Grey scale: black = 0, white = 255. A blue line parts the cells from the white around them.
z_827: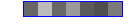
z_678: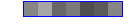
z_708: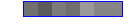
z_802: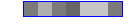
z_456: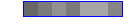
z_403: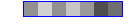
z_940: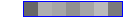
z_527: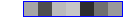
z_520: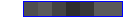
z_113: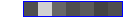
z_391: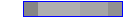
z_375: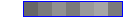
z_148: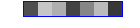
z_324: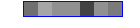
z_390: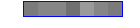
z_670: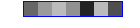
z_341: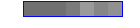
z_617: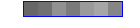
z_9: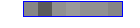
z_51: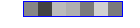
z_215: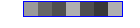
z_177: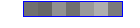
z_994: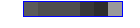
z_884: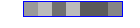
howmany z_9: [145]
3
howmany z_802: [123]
3
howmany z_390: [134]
3

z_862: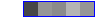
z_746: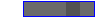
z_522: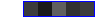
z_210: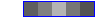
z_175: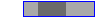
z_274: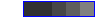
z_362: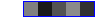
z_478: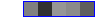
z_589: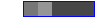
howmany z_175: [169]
3
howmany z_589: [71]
3
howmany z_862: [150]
2
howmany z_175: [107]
2
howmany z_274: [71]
1

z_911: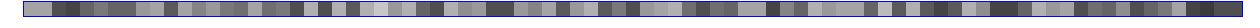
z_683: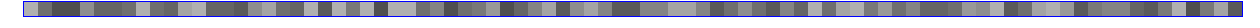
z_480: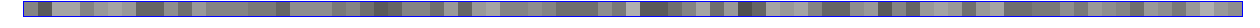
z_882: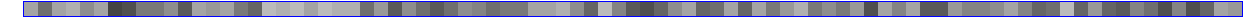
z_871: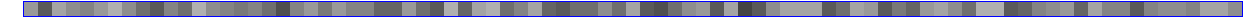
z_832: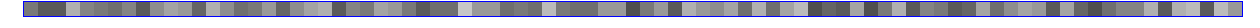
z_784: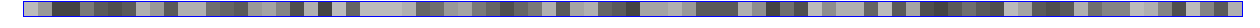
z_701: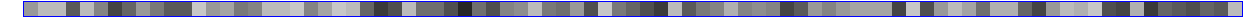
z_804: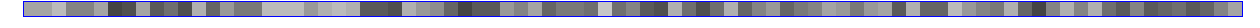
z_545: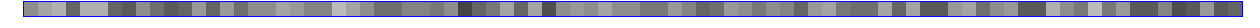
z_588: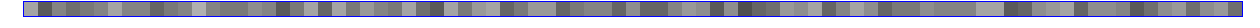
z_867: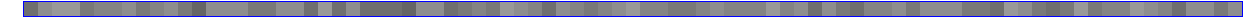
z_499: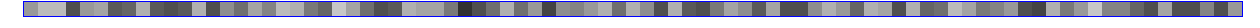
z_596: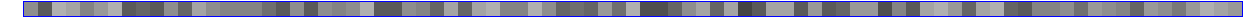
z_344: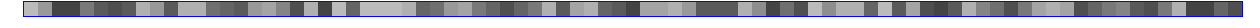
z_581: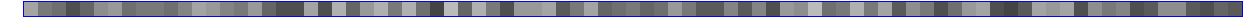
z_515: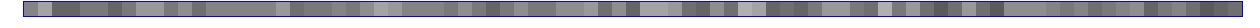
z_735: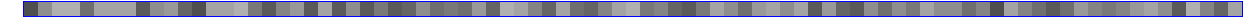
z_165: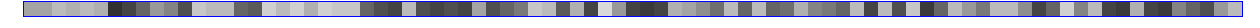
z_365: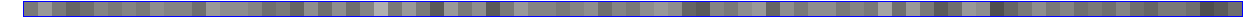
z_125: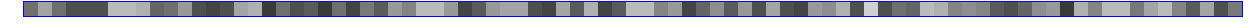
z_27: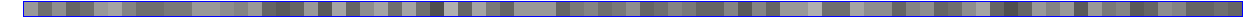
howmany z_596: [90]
12
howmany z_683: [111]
12
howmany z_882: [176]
6

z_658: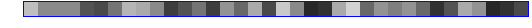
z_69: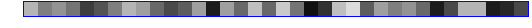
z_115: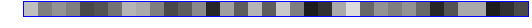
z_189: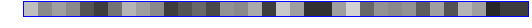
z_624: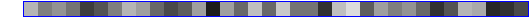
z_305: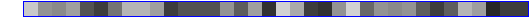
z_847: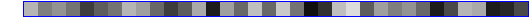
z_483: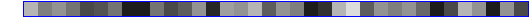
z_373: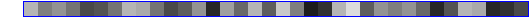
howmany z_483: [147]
8
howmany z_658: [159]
0
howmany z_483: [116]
3
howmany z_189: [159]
6
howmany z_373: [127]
3

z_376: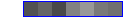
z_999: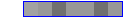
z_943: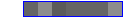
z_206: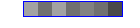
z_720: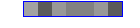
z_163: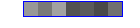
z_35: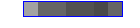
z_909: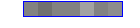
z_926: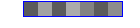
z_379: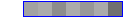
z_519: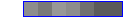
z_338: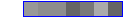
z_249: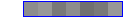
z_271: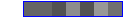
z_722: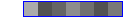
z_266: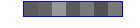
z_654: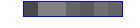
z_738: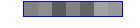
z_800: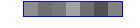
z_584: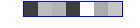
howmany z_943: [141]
2
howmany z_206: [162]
2
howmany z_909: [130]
4
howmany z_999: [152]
4
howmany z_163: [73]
1

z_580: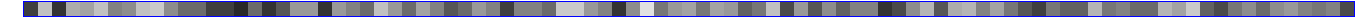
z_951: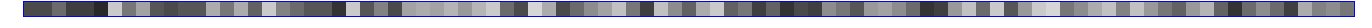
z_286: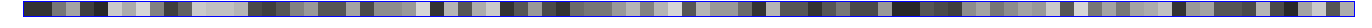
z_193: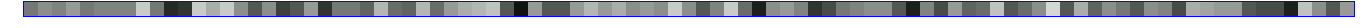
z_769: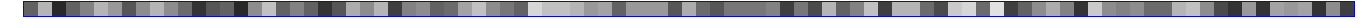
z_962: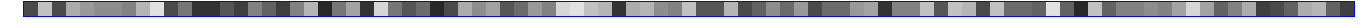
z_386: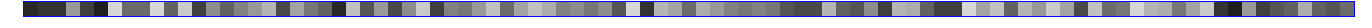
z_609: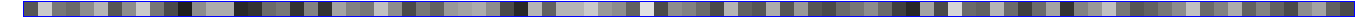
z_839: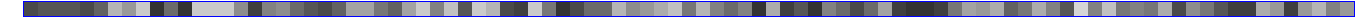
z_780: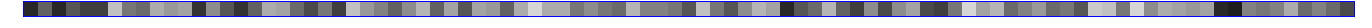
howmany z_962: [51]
5
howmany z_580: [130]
13
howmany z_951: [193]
5
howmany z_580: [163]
6

